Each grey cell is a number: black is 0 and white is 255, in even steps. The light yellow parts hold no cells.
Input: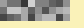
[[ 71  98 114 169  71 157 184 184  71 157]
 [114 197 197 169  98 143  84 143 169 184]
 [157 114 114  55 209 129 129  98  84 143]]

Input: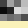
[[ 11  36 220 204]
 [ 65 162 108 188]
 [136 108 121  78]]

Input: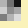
[[126 179 219]
 [179 113  21]
 [207 141 166]]

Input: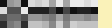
[[ 18 151 164  18 219 206 219 164 234 164 234 234 219 234]
 [ 46 120 136  46 194 194 180 136 206 136 206 194 194 194]
 [ 82 107 107  82 151 151 136 120 164 120 151 151 136 151]
 [219  82  82 234  33  33  33  70  18  70  18  33  33  18]]

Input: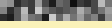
[[ 45  29  89 173 116 104  29 202 104 173 116 157 104 130  60 144]
 [130  45  89 186  60 202 116  89  73  89 104 173 130  73 116 157]
 [157 144  45  73  60 157  73  29 104  89  15  60  45  73 186 116]]

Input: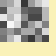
[[ 71 247 215  86 155 200 128]
 [ 86 200 200 102  86  86 184]
 [115 184 231 102  56 141  71]
 [128 155 115 169 169 102 215]
 [155 169 215  56 155 200 231]
 [231 184 231 141  71  71 184]]

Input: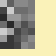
[[ 41 153 153 123 137]
 [ 55  55  68 137 123]
 [ 68 204 109 109 123]
 [109  41 123  80 109]
 [153  55  80 109 137]
 [191  95 137 137 123]
 [204 165  68  95  80]]
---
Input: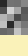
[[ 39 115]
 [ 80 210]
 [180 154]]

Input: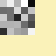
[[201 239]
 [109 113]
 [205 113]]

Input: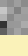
[[154 142]
 [198 161]
 [178 138]]

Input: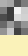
[[175 166]
 [125  59]
 [ 76  60]]

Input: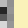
[[186 144]
 [ 38 149]
 [ 90 140]]

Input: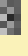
[[146  90]
 [ 95 150]
 [186  41]]

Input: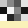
[[200 135]
 [ 18 244]
 [253  37]]

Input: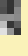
[[ 84  52]
 [ 78  51]
 [144 146]]

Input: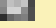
[[142 192]
 [132 210]
 [ 46 103]]
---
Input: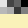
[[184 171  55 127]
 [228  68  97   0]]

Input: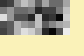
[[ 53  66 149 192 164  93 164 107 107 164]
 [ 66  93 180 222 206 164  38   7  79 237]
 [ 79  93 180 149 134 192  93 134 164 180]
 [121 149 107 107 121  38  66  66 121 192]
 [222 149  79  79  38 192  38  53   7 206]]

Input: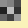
[[ 33 190  49]
 [101  63 153]
 [141 129  75]]

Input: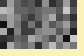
[[ 18 157 117  61 117  61 143  88 117 157  75]
 [ 32 170 117 101 129  48 129 186 117 157 117]
 [ 48  61 101  88 170 143 117  75 143  18 201]
 [ 61 157 101  75  88  48 143  48  75 157  61]
 [129 157 129  88  61 101 129 170  75 101  48]
 [170  32 129  61  61 129 143 143  88 129  32]
 [186 170 101 101  88 101 117 117  88 201  88]]

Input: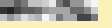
[[ 51  36  67  94  94 106 149 165 165 165 106 106 136 206]
 [136 136  94 120 194 194 206 232 120  79 149 149 220 245]
 [194 149 178 220 194 178 245 206 120 165 165  67  67 120]]

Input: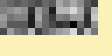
[[ 74 156 117 103 183  61 103 129 156 168 215  74 183 117]
 [117 103  90 103  90  74 103  90 168 142 168 142  90  61]
 [129 142 156 142  47 156 117  31 183 183 215 168  74 183]
 [142  90  90  90  31 142 103  74  47  61   5 103  47 142]
 [156 117 129 129  31 168 103  61 129 117 156 156  47 199]]

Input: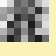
[[138  29  72 179  72  29 110]
 [152 193  44  84  60 165 207]
 [165 138 110  96 138  44 152]
 [179 122  60 138  60 193 193]
 [233  44  96 165  29 110 221]
 [248 207  96 122  84 179 221]]
